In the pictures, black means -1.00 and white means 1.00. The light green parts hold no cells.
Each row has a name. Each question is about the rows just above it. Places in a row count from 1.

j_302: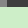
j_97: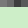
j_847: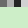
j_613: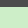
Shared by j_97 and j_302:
[-0.51]
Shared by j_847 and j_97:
[-0.17]
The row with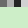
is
j_847
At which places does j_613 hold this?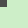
1 2 3 4
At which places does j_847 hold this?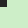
3
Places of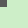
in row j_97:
4
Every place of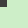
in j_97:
3

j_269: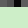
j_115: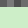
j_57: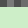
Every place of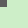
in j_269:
1 4
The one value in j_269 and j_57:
[-0.38]
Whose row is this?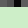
j_269

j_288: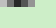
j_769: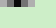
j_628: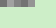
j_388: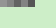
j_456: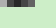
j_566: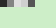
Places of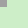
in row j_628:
2
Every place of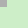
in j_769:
1 5
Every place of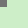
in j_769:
2 4

